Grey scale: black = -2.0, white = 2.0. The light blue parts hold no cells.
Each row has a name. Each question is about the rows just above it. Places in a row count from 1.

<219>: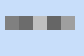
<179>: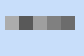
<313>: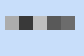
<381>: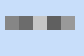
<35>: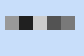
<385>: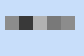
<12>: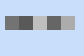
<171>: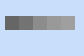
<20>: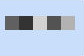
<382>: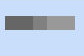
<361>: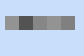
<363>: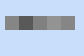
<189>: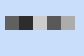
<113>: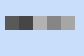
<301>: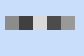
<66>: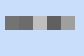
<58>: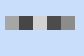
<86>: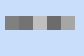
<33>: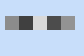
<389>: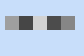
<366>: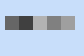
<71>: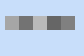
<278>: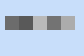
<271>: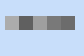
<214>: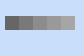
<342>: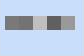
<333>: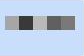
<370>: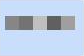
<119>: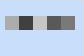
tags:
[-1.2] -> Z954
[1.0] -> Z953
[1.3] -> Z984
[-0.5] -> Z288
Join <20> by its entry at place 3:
Z984
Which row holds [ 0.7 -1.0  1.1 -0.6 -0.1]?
<119>
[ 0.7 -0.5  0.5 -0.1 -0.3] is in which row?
<271>
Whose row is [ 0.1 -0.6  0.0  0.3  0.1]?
<363>

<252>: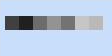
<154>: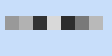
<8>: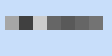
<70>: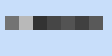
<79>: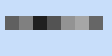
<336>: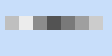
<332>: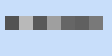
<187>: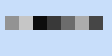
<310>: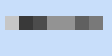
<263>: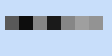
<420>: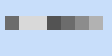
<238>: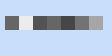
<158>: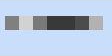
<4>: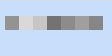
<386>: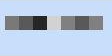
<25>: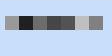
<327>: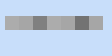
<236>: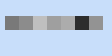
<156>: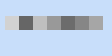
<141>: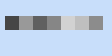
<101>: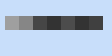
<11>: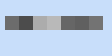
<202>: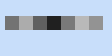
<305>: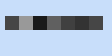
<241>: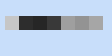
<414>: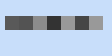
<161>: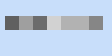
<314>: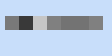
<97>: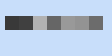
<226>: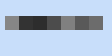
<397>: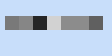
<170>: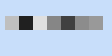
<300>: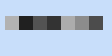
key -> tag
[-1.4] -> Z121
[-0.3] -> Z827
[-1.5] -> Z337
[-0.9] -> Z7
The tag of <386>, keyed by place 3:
Z121
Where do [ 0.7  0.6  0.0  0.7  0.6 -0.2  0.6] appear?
<327>
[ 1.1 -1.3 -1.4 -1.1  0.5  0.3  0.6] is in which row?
<241>
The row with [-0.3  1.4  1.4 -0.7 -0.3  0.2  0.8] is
<420>

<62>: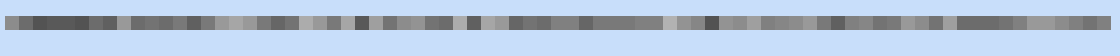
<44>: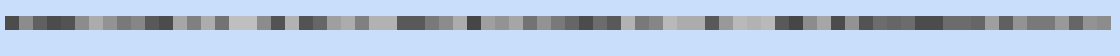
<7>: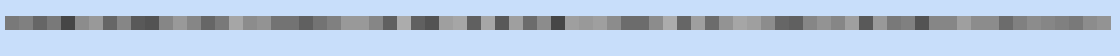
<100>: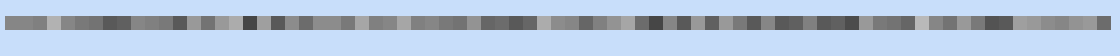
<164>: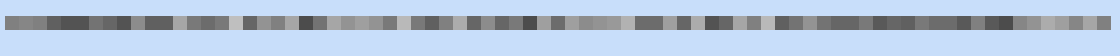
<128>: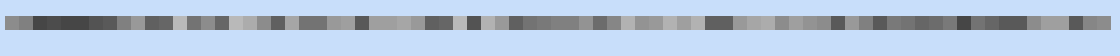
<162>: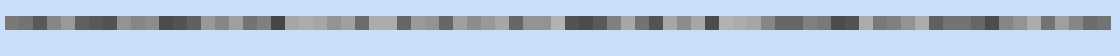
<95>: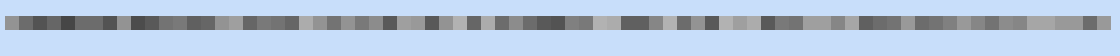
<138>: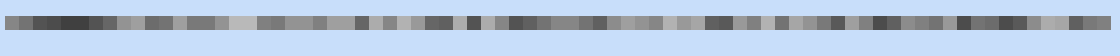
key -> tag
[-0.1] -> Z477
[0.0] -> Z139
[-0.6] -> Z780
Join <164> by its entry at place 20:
Z139
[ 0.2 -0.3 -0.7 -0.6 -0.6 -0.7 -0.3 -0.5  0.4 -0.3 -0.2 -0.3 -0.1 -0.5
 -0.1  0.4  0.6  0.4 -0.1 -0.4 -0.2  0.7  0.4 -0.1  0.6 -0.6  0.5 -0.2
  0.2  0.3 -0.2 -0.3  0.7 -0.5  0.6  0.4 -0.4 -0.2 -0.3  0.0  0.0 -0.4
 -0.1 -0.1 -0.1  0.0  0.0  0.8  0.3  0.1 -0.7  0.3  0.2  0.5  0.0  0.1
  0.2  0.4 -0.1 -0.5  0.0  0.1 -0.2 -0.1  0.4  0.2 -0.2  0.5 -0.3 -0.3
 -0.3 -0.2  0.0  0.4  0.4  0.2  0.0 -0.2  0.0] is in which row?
<62>
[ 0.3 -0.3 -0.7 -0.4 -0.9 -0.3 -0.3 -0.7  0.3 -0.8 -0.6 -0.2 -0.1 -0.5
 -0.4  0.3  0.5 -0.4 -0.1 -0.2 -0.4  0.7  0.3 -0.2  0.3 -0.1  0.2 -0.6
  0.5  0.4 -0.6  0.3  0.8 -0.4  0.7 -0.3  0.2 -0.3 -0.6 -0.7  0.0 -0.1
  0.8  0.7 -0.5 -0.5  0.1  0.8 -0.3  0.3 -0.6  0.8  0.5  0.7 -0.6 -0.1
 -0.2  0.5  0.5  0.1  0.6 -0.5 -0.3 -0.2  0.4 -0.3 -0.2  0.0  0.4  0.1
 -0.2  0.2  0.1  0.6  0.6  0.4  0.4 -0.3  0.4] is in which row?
<95>
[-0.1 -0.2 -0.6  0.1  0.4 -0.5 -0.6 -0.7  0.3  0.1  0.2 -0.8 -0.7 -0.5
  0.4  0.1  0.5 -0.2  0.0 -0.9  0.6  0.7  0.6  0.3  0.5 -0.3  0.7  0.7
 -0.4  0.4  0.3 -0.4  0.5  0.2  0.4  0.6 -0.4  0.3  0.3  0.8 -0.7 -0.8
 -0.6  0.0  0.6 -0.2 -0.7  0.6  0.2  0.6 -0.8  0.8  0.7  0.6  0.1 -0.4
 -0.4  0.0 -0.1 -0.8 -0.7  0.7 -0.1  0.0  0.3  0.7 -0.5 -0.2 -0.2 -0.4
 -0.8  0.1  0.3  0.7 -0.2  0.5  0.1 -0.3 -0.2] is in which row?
<162>
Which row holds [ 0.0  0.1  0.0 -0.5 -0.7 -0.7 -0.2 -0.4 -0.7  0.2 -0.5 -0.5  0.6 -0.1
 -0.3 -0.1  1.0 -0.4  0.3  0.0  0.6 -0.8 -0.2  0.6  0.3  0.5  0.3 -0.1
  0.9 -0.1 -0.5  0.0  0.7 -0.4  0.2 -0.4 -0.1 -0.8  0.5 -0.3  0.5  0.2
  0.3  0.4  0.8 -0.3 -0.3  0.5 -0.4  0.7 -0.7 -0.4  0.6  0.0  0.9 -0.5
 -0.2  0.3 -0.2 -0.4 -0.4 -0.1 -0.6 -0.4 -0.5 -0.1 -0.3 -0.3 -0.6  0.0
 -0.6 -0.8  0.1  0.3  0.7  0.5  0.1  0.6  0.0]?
<164>

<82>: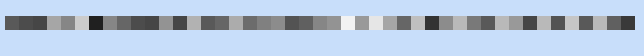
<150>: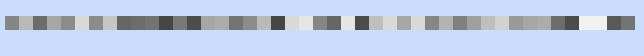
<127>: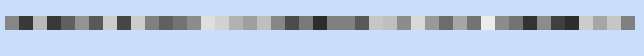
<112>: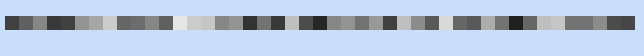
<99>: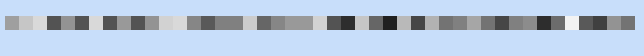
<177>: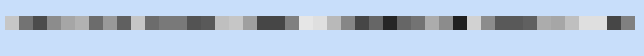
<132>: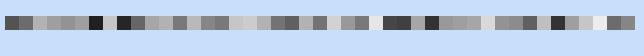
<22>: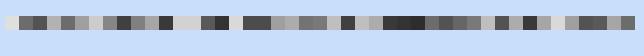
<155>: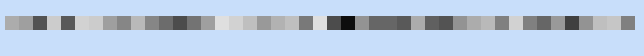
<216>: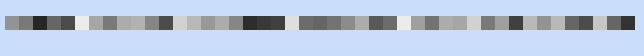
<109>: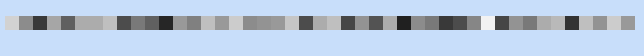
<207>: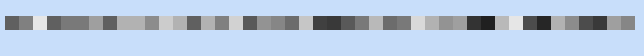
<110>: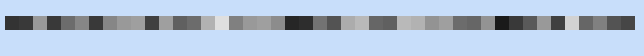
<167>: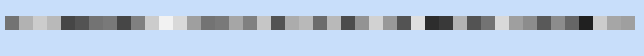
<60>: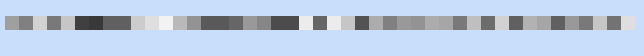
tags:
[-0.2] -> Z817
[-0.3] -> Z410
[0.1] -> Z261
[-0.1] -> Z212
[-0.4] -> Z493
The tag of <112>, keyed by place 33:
Z493
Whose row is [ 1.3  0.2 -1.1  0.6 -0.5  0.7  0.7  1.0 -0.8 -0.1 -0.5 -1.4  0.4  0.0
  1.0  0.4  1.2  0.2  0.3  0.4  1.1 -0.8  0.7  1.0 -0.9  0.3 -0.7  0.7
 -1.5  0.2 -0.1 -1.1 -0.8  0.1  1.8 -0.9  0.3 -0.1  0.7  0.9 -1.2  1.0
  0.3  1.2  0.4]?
<109>
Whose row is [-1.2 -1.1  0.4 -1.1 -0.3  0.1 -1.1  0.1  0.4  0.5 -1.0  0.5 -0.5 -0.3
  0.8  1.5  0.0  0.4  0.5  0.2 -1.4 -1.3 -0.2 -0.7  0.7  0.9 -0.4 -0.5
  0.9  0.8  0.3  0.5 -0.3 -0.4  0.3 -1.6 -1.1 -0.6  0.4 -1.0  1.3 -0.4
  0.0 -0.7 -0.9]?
<110>
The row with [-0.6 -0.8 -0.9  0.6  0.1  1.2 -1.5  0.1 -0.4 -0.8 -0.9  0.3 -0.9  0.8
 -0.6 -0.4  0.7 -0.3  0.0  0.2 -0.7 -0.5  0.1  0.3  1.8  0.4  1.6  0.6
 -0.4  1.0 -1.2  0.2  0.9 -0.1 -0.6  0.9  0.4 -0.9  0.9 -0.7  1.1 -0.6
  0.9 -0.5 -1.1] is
<82>
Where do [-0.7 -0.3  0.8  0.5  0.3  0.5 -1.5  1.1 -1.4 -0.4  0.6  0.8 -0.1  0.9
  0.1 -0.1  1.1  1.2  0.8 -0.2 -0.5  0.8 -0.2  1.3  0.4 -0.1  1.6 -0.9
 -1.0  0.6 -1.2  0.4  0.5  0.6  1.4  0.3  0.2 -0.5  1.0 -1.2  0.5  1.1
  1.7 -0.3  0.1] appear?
<132>

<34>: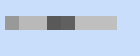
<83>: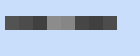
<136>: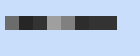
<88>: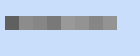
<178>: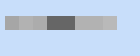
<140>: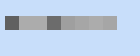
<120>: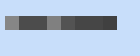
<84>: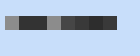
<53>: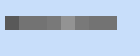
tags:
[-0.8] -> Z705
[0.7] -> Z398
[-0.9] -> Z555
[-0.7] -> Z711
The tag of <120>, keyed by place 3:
Z705
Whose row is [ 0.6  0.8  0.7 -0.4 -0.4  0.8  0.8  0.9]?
<178>
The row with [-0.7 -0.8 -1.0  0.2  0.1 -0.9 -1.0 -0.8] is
<83>
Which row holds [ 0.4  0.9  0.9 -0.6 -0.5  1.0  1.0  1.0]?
<34>
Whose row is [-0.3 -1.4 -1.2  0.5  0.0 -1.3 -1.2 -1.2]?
<136>

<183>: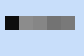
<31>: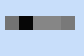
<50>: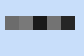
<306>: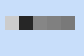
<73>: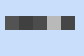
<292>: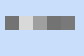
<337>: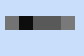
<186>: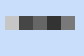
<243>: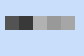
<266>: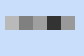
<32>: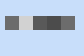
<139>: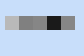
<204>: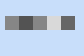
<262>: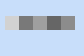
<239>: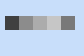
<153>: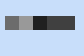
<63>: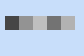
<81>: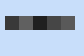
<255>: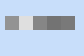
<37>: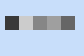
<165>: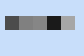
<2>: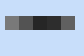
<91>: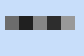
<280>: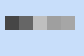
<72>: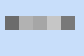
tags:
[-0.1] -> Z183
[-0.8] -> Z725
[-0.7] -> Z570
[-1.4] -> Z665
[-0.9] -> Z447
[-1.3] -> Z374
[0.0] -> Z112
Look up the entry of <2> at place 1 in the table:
Z183
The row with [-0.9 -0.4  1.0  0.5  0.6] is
<280>

